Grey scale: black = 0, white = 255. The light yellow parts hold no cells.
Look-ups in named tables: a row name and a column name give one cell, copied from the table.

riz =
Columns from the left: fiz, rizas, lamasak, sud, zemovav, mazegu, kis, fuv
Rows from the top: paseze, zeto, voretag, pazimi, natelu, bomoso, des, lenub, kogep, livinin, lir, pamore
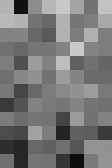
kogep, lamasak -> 117
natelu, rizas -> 79
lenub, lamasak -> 131
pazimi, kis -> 132
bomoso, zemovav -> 155
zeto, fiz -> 185
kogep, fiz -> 123
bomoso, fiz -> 111
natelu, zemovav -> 191
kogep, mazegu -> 155
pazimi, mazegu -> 201
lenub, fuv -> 112
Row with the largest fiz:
zeto

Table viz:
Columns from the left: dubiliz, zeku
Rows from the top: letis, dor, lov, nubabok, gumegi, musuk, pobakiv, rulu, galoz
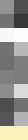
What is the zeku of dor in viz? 55
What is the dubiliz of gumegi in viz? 110
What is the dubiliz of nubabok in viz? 114
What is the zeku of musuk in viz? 124
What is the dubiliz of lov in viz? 248
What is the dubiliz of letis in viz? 147
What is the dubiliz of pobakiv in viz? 141
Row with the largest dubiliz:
lov

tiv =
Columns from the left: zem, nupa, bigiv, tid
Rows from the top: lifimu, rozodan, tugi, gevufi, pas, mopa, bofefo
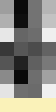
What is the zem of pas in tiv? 85
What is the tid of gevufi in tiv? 99
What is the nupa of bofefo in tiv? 111
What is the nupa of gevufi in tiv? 87
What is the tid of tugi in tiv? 239
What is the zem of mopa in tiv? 138
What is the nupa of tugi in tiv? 102
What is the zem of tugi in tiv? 231
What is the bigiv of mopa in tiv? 110
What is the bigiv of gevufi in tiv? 76
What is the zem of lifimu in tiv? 158
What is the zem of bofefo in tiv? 228
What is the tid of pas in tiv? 121
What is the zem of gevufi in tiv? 56
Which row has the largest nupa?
bofefo

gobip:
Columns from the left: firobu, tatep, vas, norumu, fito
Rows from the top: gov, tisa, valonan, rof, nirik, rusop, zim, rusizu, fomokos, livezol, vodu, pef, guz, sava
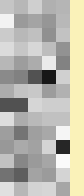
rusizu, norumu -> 206
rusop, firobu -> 138
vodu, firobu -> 152
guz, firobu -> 114
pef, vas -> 154
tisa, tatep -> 154
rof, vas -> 215
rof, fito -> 146
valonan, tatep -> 184
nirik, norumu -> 234
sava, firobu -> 224
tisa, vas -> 164

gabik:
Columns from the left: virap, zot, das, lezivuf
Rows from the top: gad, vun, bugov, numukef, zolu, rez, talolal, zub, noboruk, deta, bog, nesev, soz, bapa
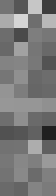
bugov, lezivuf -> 119
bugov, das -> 126
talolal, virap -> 148
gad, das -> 198
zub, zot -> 150
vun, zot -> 213
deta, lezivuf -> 32
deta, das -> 97
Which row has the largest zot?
vun

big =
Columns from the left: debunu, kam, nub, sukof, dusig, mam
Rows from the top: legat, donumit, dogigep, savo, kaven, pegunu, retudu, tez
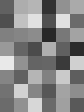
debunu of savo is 153
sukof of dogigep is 39
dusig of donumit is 225
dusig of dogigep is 120
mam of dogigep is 163
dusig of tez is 160
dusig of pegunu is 202
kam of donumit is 193
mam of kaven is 208
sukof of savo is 175
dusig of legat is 145
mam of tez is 89
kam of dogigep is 133
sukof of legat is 50
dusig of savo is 96
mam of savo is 43
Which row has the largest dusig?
donumit

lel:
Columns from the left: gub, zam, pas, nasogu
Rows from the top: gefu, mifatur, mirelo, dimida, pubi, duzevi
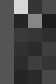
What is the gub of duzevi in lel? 84
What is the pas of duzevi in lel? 42
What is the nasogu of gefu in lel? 77
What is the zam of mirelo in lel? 58
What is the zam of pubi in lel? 44
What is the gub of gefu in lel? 84
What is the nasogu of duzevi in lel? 72
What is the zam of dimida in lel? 49
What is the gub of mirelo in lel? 84
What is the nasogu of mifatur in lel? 28
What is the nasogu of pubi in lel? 53
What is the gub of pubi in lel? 84
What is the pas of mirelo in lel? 54
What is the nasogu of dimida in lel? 63
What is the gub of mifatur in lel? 84
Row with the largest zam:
gefu

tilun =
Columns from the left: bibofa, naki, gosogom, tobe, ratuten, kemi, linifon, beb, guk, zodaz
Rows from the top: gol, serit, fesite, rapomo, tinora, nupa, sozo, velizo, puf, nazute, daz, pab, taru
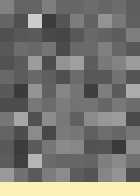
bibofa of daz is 89
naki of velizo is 77
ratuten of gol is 103
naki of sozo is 59
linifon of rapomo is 106
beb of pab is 127
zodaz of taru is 79
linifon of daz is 82
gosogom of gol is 100
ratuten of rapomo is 75
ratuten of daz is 138
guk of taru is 148
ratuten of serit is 85
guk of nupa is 115
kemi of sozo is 117
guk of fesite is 93
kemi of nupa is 108
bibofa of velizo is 76
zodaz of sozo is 172
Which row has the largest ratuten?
tinora

